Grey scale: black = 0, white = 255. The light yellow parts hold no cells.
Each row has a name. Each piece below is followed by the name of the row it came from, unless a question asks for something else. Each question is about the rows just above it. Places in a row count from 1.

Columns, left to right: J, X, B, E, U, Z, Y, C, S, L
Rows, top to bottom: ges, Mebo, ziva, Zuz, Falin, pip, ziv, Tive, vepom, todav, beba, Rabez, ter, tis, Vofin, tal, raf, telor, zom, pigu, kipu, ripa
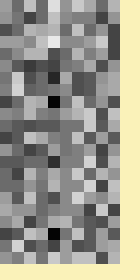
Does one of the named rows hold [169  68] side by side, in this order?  yes
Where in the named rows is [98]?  Tive, 3
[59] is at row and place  pip, 3
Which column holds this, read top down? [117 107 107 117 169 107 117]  E
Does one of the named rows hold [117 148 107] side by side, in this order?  no

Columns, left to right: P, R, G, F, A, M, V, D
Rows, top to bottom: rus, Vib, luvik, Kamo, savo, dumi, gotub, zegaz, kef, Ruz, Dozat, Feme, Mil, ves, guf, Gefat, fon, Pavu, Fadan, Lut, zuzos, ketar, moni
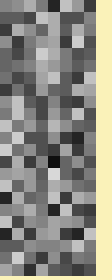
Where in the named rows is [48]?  moni, 3
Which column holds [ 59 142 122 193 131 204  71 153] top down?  P
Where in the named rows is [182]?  Dozat, 5

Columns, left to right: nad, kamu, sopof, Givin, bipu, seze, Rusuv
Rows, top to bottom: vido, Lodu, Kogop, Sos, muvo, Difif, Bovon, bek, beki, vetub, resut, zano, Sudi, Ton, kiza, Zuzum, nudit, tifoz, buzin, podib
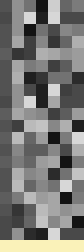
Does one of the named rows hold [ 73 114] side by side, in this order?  no
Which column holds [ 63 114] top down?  bipu

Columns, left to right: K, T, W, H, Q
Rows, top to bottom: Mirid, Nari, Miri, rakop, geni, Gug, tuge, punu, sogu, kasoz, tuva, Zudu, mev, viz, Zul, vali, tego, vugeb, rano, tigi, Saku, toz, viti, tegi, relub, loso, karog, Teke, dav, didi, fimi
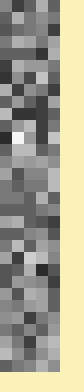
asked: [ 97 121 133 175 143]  fimi
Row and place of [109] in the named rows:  Miri, 2
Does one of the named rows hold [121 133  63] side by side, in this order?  yes
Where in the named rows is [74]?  tuge, 3
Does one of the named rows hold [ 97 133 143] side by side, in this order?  yes
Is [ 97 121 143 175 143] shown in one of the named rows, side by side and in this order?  no
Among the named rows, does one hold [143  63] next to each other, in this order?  no

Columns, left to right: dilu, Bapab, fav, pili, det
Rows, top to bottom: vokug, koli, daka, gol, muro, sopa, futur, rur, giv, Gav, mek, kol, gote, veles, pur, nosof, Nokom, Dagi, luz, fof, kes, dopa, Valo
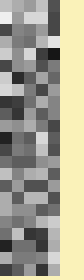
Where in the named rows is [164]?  futur, 4
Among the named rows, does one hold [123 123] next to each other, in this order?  yes
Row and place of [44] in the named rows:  futur, 2
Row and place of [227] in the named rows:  gol, 5
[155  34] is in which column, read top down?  dilu
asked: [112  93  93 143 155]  veles
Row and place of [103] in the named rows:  futur, 5

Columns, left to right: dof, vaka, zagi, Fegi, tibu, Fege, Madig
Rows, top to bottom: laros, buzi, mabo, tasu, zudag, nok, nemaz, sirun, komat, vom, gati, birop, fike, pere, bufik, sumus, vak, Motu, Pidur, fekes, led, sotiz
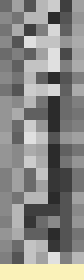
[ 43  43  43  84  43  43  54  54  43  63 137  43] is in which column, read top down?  tibu
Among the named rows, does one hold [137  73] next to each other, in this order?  no
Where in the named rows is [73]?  zudag, 6

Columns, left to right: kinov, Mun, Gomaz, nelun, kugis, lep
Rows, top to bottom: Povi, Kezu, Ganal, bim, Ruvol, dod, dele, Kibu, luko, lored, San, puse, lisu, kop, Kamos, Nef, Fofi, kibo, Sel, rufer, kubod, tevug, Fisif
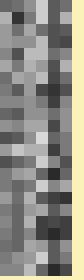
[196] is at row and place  lisu, 2
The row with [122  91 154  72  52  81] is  Kibu
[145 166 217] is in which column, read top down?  nelun
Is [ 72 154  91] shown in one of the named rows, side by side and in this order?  no

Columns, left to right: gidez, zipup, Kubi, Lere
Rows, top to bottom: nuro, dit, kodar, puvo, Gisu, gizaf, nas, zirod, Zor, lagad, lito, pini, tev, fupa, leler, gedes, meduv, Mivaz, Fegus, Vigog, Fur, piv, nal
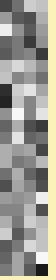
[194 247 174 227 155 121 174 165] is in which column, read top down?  zipup
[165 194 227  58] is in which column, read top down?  Lere

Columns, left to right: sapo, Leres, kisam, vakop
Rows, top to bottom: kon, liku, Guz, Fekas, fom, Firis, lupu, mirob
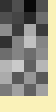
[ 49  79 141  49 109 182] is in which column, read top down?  sapo
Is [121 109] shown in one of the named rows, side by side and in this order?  no
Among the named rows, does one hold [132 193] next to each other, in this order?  yes
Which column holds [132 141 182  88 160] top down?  vakop
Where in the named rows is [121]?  mirob, 1

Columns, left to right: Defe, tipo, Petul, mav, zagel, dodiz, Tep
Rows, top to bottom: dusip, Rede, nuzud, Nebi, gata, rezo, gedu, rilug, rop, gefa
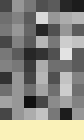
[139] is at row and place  rop, 5
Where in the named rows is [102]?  nuzud, 3
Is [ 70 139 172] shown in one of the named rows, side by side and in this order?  no

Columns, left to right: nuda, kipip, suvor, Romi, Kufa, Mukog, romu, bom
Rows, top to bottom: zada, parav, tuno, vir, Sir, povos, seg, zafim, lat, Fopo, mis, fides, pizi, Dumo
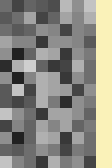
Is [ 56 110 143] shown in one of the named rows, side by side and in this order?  no
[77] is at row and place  zada, 5
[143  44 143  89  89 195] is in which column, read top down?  nuda
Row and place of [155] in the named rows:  zafim, 6
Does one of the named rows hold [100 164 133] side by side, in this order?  yes

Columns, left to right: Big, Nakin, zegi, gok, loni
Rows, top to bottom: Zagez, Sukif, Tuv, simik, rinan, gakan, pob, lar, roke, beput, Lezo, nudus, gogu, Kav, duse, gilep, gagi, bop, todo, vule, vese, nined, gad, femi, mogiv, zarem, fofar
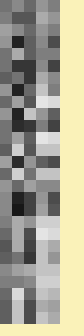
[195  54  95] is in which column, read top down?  zegi
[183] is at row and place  mogiv, 5
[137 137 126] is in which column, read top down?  Big

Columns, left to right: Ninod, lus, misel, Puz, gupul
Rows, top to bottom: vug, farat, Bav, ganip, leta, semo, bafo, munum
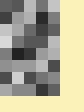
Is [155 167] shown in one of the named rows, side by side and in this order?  no
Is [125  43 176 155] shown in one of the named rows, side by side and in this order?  no
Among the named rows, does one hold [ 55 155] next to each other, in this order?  yes
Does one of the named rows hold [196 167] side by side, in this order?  yes
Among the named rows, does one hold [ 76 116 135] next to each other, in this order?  yes
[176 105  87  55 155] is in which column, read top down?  misel
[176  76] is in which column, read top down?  gupul

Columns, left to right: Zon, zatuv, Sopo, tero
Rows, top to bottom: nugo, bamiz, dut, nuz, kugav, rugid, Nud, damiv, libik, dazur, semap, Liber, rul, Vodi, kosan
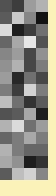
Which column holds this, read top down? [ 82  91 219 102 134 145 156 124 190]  Zon
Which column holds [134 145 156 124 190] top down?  Zon
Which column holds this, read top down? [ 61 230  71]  Sopo
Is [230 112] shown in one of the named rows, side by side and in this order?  no

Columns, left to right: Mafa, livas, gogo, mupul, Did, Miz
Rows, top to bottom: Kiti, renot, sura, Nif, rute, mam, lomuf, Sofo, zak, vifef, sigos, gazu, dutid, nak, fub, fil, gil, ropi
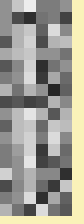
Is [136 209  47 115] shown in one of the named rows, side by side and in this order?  yes
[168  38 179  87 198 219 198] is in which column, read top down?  Did
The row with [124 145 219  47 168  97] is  gil
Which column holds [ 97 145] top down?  Mafa
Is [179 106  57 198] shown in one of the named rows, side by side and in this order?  yes
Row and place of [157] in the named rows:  dutid, 2
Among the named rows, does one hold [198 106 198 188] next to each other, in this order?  yes

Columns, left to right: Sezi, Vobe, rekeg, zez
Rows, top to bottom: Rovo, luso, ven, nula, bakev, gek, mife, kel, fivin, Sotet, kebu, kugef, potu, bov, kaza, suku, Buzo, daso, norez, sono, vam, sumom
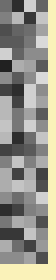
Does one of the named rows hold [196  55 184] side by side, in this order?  no
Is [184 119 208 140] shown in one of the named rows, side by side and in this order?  no
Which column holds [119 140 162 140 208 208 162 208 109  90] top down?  rekeg
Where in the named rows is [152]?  vam, 4
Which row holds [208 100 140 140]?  bakev

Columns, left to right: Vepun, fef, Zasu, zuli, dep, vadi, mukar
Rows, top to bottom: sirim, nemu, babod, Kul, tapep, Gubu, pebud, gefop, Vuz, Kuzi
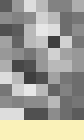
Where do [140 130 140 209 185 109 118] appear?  nemu
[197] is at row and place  Kul, 4
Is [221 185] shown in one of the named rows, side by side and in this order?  yes
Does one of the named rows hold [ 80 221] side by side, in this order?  no

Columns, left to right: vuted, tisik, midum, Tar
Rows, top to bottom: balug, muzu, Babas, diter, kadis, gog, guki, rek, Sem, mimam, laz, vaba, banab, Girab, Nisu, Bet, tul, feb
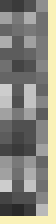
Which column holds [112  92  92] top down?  tisik
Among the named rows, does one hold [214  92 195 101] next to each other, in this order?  no

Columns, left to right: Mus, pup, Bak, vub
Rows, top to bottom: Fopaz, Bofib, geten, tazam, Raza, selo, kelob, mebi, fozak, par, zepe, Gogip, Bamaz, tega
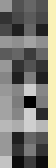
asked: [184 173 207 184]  zepe
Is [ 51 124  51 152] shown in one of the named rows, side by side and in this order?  no
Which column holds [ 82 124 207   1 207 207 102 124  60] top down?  Bak
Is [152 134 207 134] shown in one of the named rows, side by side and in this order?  yes
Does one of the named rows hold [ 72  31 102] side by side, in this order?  yes
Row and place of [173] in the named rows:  zepe, 2

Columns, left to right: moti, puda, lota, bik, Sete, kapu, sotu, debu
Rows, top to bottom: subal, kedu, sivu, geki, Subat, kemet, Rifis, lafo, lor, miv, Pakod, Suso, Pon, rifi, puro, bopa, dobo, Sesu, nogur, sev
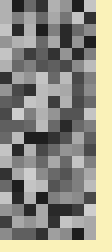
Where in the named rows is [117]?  kedu, 6
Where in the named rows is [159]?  sev, 5

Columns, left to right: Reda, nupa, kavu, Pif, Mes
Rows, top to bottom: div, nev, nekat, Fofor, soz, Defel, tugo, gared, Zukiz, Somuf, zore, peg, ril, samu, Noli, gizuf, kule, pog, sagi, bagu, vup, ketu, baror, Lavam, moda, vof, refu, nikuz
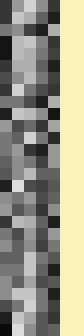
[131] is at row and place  Fofor, 4
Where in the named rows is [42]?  peg, 5
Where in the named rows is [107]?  zore, 3
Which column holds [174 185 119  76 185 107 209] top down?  kavu
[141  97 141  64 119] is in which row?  vup
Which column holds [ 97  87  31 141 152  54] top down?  Reda

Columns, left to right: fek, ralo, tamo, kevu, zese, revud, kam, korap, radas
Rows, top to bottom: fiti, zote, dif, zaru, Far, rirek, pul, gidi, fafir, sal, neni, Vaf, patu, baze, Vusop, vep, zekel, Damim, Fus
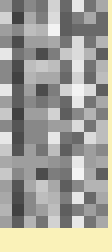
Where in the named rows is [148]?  baze, 5
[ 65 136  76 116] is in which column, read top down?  ralo
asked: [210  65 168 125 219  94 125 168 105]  zote
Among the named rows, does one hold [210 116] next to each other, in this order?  no

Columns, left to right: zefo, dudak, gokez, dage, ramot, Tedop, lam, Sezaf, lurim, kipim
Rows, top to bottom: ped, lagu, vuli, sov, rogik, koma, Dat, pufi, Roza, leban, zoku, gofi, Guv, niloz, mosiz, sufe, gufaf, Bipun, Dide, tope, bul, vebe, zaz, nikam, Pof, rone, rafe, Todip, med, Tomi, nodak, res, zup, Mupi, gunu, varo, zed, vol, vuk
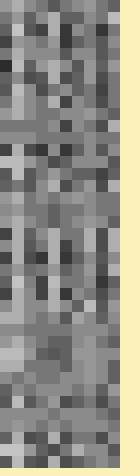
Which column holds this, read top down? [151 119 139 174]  ramot
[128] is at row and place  nikam, 3
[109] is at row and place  zaz, 3
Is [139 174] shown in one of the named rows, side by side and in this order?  yes
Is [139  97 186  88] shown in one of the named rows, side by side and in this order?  yes
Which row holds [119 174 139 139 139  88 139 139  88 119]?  rogik
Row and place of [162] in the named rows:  rafe, 7

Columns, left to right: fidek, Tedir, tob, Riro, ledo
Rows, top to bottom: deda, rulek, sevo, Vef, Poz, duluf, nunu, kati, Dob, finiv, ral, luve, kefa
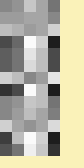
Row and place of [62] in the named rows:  luve, 1
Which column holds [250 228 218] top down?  tob
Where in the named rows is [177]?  sevo, 2
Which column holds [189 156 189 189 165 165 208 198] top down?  Riro
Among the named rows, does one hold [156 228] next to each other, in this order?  yes

